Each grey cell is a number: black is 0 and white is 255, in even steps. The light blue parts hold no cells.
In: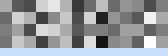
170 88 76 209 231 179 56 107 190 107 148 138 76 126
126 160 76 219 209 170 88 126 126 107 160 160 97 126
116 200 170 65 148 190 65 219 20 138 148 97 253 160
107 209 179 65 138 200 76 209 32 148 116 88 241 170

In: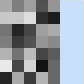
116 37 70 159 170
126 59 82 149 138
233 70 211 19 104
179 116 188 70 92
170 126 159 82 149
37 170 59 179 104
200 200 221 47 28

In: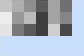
227 121 91 62 206 72
236 153 187 62 163 133
197 175 143 91 163 112

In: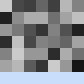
203 72 63 101 63 183 130
151 121 81 53 130 81 33
33 140 172 172 112 163 192
163 183 91 53 203 151 22
44 192 72 130 121 101 163
130 203 151 151 44 172 112

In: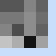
132 76 141 98
86 86 132 98
120 120 141 109
195 173 19 161

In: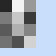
114 80 210
90 176 132
123 199 58
38 243 153

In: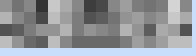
82 93 124 147 147 179 124 147 135 124 179 147 93 170 158 82
147 115 135 51 200 170 135 61 72 135 158 124 115 124 212 135
179 135 115 72 189 158 124 82 93 115 147 158 135 147 200 170
189 147 105 93 189 135 105 105 105 105 124 158 135 158 189 189

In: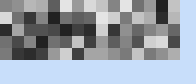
122 55 44 64 153 207 64 165 165 144 122 195 122 144 174
113 73 132 33 113 94 195 64 153 94 132 82 207 217 73
217 113 55 132 33 113 94 103 228 207 122 195 174 44 183
132 144 183 174 94 228 153 217 195 132 228 113 153 33 195
44 165 82 82 73 33 64 44 207 55 144 103 132 153 103
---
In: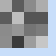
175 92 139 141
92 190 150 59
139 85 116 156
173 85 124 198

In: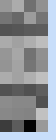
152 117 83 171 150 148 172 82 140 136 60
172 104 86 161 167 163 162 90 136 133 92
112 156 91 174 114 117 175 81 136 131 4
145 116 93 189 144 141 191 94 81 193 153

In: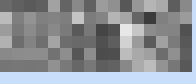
105 187 156 177 137 117
96 127 121 109 140 119
90 147 139 131 141 118
95 128 122 111 141 119
162 131 137 164 114 145
100 126 122 109 142 121
137 196 89 105 86 103
97 124 120 106 141 120
156 132 69 80 76 94
144 180 80 94 78 98
87 165 231 210 188 136
151 101 198 155 169 171
181 59 140 91 160 188
170 128 133 161 109 147
93 137 132 123 144 119
137 155 81 88 94 88

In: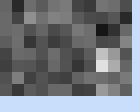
101 105 105 93 68 63 81 87
41 68 109 110 106 87 126 56
109 144 82 54 103 85 65 91
91 113 101 83 82 71 83 81
115 130 74 60 109 104 69 104
122 125 87 73 81 82 64 105
68 90 120 105 67 53 99 63
58 75 110 109 92 80 114 66
116 72 22 73 193 225 110 153
109 86 49 76 153 172 99 130
77 41 104 132 83 101 121 95

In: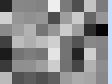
37 208 138 64 27 58 186
135 150 158 188 116 143 82
134 144 178 174 125 144 92
130 149 117 189 118 159 80
238 76 150 207 228 205 95
122 158 204 115 115 113 156
78 202 158 83 36 70 171
195 102 44 136 206 178 165
123 149 5 132 129 141 136

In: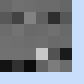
105 88 108 112 113 19
112 67 115 111 113 49
110 130 106 109 112 12
107 96 107 111 199 98
107 46 112 106 82 124
102 87 105 107 26 108

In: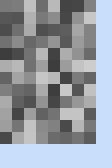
121 87 77 113 61 173 100 127 171 162 158 73
124 84 111 139 74 184 164 107 96 69 117 170
192 177 170 104 114 113 143 100 81 158 195 196
109 121 80 118 184 159 198 171 147 98 138 142
185 140 88 148 66 61 185 62 70 115 129 107
68 71 94 89 173 156 68 200 119 196 74 102
70 146 166 155 146 195 124 85 151 196 181 116
129 199 131 131 107 205 101 193 172 91 120 92

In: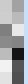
204 206 127 138 188 242 226
162 186 232 132 20 85 80

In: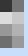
53 220 152 110
117 200 178 153
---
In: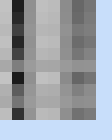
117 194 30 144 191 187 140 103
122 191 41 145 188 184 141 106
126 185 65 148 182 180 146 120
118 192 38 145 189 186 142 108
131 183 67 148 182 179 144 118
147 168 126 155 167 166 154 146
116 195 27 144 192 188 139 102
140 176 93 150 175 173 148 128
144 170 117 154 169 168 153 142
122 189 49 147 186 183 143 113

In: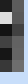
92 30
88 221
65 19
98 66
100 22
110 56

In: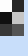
39 253
198 16
84 55

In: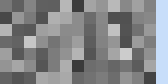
130 120 95 132 96 95 183 60 164 149 185 136 161
136 72 150 122 82 176 168 140 108 136 79 81 131
153 181 92 88 159 165 139 140 99 134 193 83 113
125 106 99 198 143 116 136 158 93 131 149 79 155
144 159 88 124 92 124 146 180 85 123 165 204 104
165 148 166 139 85 124 174 58 109 114 102 116 92
68 99 84 94 167 160 169 105 114 124 109 148 128

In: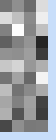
220 116 143 107
238 219 191 138
192 129 253 133
37 96 129 148
60 146 143 158
175 199 212 151
243 116 163 104
169 189 115 138
66 166 129 161
60 176 84 158
123 72 143 121

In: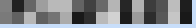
30 127 33 102 158 185 186 99 65 105 181 38 178 61 83 189
25 122 97 183 96 116 171 25 46 185 210 28 155 45 88 198

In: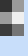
154 51
239 156
117 59

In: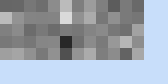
105 102 103 119 110 140 187 126 156 127 92 122
118 187 147 132 131 132 218 145 171 119 144 122
162 128 139 108 121 108 123 119 132 138 120 112
141 120 126 119 134 135 40 112 139 122 152 182
167 159 165 145 121 145 80 148 171 126 140 99
